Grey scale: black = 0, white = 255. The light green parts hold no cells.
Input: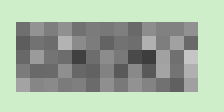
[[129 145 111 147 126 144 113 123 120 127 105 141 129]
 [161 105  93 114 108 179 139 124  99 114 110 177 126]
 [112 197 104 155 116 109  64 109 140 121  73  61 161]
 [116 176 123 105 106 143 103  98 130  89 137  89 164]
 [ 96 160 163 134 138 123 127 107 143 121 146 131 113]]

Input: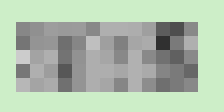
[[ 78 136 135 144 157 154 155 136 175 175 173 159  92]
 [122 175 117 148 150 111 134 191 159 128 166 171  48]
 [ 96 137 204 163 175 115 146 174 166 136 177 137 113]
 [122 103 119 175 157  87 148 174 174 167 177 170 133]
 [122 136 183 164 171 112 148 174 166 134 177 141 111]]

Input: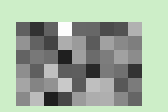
[[ 82 177  96  50  98 253 104 103  75]
 [137 126 147  98  67 173 155  91 161]
 [161 140  99 120 111  31 159 107 125]
 [112  51 142  95 192  93  94  40 122]
 [ 88 123 165 132 146 201  91 191 179]
 [136 101 137 188  31  71 155 173 175]]

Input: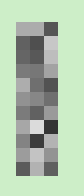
[[172  85 171]
 [ 79 199  97]
 [ 88 189 101]
 [119 163 122]
 [111  82 173]
 [135 111 146]
 [ 97 154 123]
 [219  52 167]
 [ 60 179 131]
 [195 147 156]
 [178  95  91]]

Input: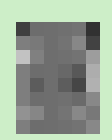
[[115  49  63 109 110 112]
 [135  66 126 121 110 115]
 [115 157 194 128 110 112]
 [ 88 173 126 109 110 104]
 [ 70 177 126  92 110  93]
 [106 136 126 109 110 112]
 [136 120 146 134 110 116]
 [115 136 126 109 110 112]]

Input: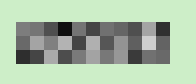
[[164  48 125 117  79  16 116  69 113 101  79]
 [206  99 105 164 128 179  69 176  86 147  95]
 [113 105  46  69 170  77 122 163 120 151  58]]

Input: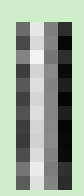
[[127  46 107 231]
 [132   6  72 217]
 [119  46 131 243]
 [137  10  61 211]
 [132  30  87 222]
 [135   5  65 213]
 [134  31  82 220]
 [136   5  62 212]
 [138   7  57 209]
 [131  10  77 219]
 [124  49 117 236]
 [132  43  92 224]]
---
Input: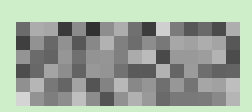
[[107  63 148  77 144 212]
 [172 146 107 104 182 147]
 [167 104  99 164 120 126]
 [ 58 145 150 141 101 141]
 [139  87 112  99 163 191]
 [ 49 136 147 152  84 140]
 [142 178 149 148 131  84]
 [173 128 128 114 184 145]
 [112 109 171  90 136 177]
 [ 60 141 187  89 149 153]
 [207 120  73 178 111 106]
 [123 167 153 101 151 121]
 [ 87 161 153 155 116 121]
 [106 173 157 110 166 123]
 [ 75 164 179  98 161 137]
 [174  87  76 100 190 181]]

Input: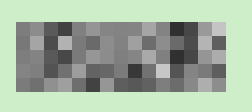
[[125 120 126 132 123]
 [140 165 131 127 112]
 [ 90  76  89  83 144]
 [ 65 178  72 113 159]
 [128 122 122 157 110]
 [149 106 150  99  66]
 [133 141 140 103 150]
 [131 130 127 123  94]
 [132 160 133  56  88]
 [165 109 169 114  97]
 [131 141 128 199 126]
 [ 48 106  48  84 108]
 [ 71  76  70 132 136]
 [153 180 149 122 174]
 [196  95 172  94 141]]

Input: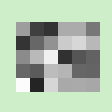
[[157  52 139 103 252]
 [ 63 103 185  91  36]
 [ 51 146 240 188 214]
 [171 203  49 181 169]
 [171 215  85 102 170]
 [119 184  98 100 167]]

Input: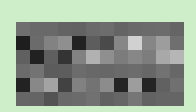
[[111  30  96 107  34 102]
 [105 107  33 115 136 101]
 [105 130  95  92 163  83]
 [ 99 143  52  93  66 105]
 [ 98  34 130 108 129 107]
 [106  93 177 104 115 113]
 [109  74 143 103 140  97]
 [100 135 124 106  36 102]
 [105 209 135 108 157 118]
 [107 134 125 103  36  98]
 [108 157 168 114  97 101]
 [101 111 182 103 112 101]]

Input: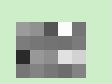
[[155 124  42 118]
 [145 118 152 131]
 [ 85 115 142 119]
 [252 113 225 109]
 [117 123 210 131]]

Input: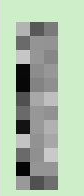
[[179 106 198   8   7  80 106  19 195 106   5 153]
 [ 88 148 150 140 131 168 151 153 146 144 149  80]
 [122 147 134 151 143 191 145 177 167 201 149 110]]

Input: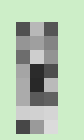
[[ 81 149 109 165 171 171 207  71]
 [184 159 206  43  40  90 209 154]
 [ 85 132 147  78 186  97 213 219]]
